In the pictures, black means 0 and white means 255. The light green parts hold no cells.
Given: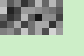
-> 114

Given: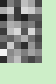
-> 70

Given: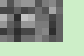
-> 96

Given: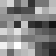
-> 186

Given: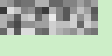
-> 160

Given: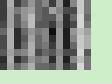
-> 120

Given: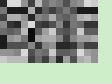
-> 202

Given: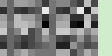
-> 73
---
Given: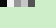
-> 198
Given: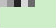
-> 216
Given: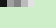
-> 187
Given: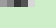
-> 83
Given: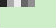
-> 103
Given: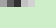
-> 194
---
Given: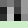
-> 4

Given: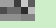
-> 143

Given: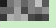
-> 161

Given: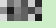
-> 113

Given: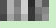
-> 122

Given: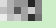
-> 204
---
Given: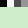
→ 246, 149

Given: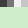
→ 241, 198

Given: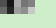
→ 200, 170

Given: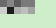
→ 206, 190

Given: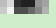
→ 242, 217

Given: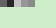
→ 196, 151

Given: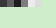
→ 236, 221

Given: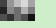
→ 217, 191

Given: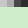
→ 199, 171
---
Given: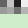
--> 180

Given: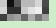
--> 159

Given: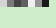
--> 25

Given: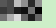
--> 100

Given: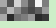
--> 56

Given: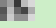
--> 216

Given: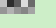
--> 164

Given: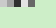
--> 103

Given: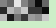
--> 200
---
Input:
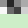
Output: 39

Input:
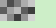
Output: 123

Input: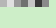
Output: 197

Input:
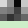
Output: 144

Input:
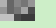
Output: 134

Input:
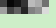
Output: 187
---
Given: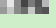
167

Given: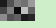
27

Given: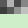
88

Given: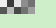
239

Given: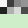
245

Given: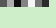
87

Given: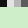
16
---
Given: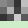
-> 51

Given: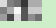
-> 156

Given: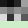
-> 218

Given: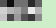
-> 196

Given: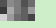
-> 209

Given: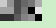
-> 48
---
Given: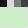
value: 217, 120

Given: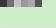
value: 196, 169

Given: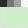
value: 247, 162

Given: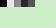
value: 232, 136

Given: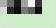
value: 245, 218

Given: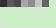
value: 198, 167

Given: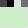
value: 225, 112

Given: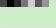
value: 206, 148

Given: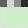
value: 213, 137
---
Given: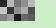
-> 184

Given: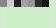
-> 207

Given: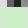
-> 98

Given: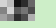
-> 187

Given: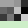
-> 163

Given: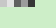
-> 227

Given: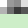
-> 153
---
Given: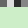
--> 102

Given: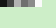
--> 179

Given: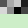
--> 215

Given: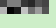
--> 194

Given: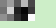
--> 114

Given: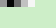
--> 5

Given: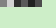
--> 48

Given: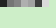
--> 175

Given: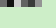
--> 205
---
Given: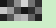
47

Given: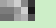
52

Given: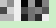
128

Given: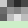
70

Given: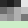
229

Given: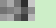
199

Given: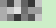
197

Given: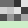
226

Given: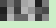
120

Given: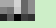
141
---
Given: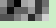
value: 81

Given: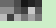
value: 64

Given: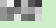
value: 129

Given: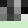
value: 62

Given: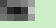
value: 101

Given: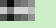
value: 27

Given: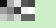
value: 172
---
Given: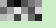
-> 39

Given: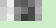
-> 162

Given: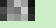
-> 48

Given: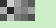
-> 80

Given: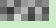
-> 109

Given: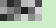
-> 183

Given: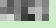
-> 103
